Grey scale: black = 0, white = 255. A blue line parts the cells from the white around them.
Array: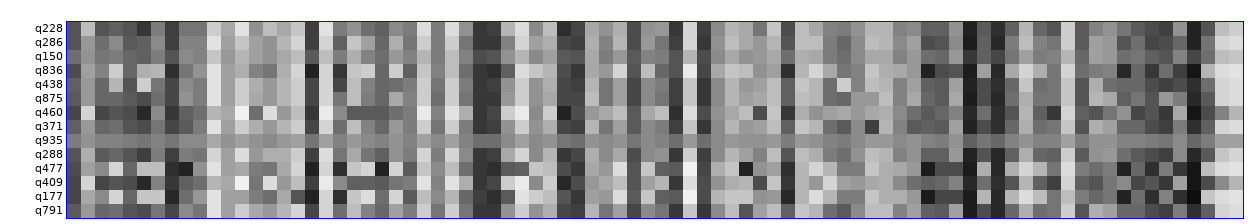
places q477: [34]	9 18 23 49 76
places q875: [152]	2 15 32 57 58 79
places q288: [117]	10 20 22
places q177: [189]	26 35 70 72
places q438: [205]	6 13 17 26 28 33 56
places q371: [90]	9 41 56 61 63
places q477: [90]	25 32 44

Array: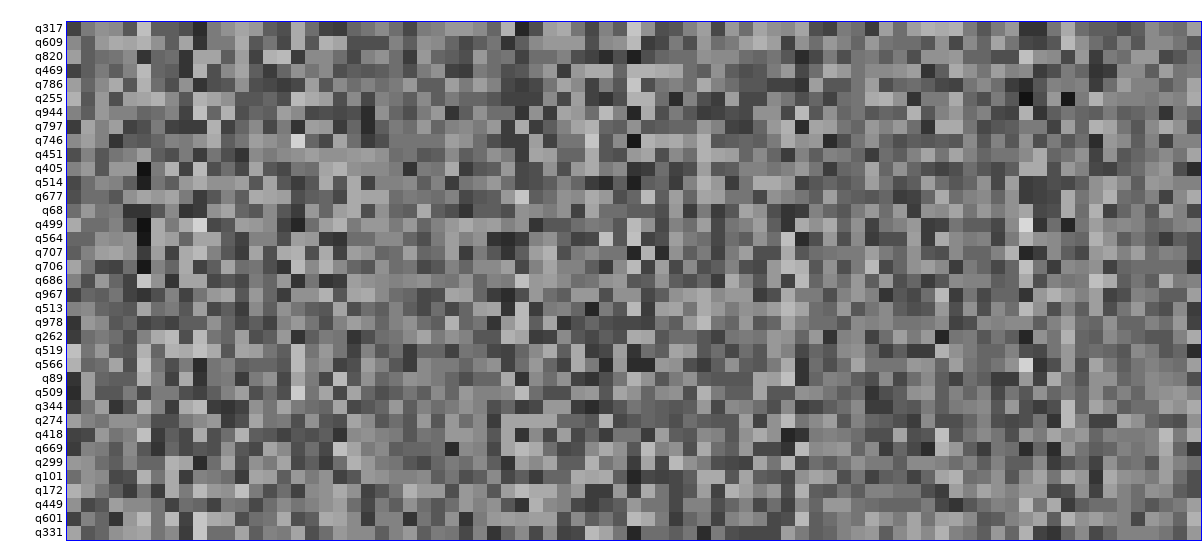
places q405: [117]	17 27 51 54
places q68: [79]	22 28 32 43 51 71
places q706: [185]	17 41 52 58
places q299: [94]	4 18 31 36 37 55 60 66 68 69
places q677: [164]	6 8 15 22 23 46
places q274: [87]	19 23 25 27 38 41 47 48 56 79

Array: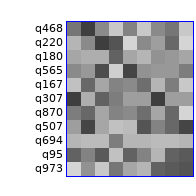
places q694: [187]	2 3 7 8
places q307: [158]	5 6 8 9
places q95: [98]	1 5 8
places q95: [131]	2 6
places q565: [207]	4
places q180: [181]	6
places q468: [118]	1 8

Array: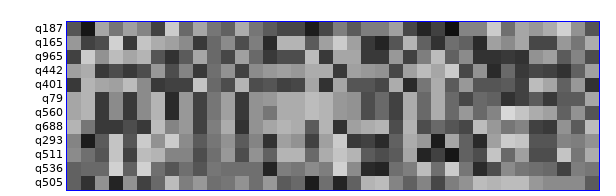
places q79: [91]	34 36 37
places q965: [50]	8 30 31 33

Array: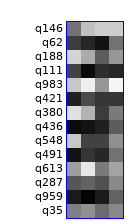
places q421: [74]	2
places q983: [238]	2

